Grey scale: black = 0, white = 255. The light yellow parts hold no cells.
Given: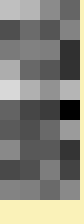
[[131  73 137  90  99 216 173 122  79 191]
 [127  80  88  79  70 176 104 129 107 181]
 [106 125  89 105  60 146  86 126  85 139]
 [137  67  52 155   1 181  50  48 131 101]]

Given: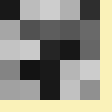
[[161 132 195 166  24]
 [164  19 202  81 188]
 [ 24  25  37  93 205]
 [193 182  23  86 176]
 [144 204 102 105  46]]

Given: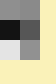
[[228  19 143]
 [145  86 138]]

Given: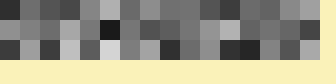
[[ 60 144  47]
 [158 128 110]
 [ 61 109  84]
 [191 167  72]
 [ 92 120 133]
 [212  26 176]
 [125 118 106]
 [163  82 141]
 [ 48  93 112]
 [108 117 114]
 [142 148  84]
 [ 50 178  61]
 [ 38  99 107]
 [131 114  99]
 [ 84 102 137]
 [169  69 160]]

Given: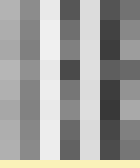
[[176 174 167 176 182 168 173 179]
 [138 135 130 131 145 128 132 140]
 [237 237 233 237 232 240 239 233]
 [ 98 105 137 118  74 128 111  86]
 [220 218 222 220 223 222 220 220]
 [ 76  71  56  61  94  61  66  84]
 [118 128 169 147 105 157 136 114]]

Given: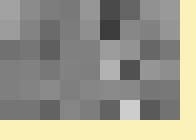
[[117 127 126 113 155 162]
 [117 131 129 118 131 139]
 [ 99 137 120  95 107 125]
 [133 127 130 128 124 121]
 [125 134 127 128 143 150]
 [ 99 137 177 155  60  74]
 [205 136  81 147 135 100]
 [ 90 118 149 103 130 144]
 [114 120 142 120 149 153]]
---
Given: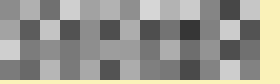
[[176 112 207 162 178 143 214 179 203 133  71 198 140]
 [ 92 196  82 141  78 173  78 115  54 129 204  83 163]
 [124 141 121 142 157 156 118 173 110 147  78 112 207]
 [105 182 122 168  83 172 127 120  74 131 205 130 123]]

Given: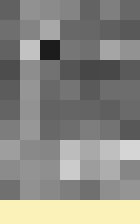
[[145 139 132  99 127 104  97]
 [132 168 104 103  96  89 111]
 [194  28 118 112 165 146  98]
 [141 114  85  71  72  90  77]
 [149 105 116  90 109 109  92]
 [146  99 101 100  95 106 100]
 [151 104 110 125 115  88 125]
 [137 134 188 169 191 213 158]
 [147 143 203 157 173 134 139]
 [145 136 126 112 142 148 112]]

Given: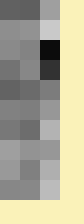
[[ 95 159  97]
 [146 201 142]
 [131  12 138]
 [135  50 115]
 [107 124  99]
 [126 151 129]
 [109 179 120]
 [147 151 159]
 [128 175 153]
 [136 187 135]]

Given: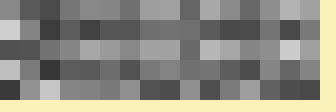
[[ 89  75 118 136 134 112 157 161 100 169 139 104 142 179 161 136]
 [132  60  93  66  86  85 110 114 112  92  74  75 116  73 121 207]
 [ 83 114 134 167 154 135 162 162 105 183 165 133 142 204 159  81]
 [122  54  93  89 109  82 121 130 112 116  93  77 134 102 132 191]
 [146 198 134 129 121 144  83  77 144  79 122 158  97  78  73  58]]

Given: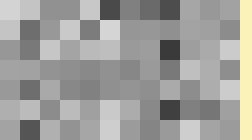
[[196 145 145 200  74 128 106  77 166 152 162 211]
 [110 152 201 124 213 150 151 144 163 160 140 196]
 [121 198 164 186 190 154 157  58 158 170 203 151]
 [162 147 143 137 145 135 154 121 191 174 142 163]
 [110 169 136 129 144 148 143 170 141 173 204 153]
 [187 140 187 160 201 172 137  64 128 118 160 175]
 [ 85 176 147 166 206 155 133 154 206 164 155 163]]

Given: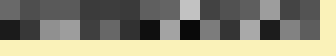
[[ 78  89  90  59  61  58  95 100 194  66  81  94 157  68  83 105]
 [ 55 144 157  63 103  49  15 163   9 124  52 169  28 130  93  27]]
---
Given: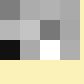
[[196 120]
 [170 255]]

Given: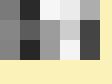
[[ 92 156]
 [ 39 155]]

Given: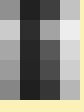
[[ 45 163]
 [ 38  88]]

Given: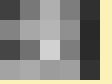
[[167 181]
 [113 209]]

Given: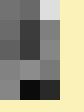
[[ 60 127]
 [ 58 134]]

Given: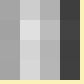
[[224 188]
 [212 180]]

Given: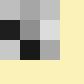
[[143 220]
 [ 25 168]]

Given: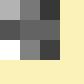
[[ 99  98]
 [129  64]]
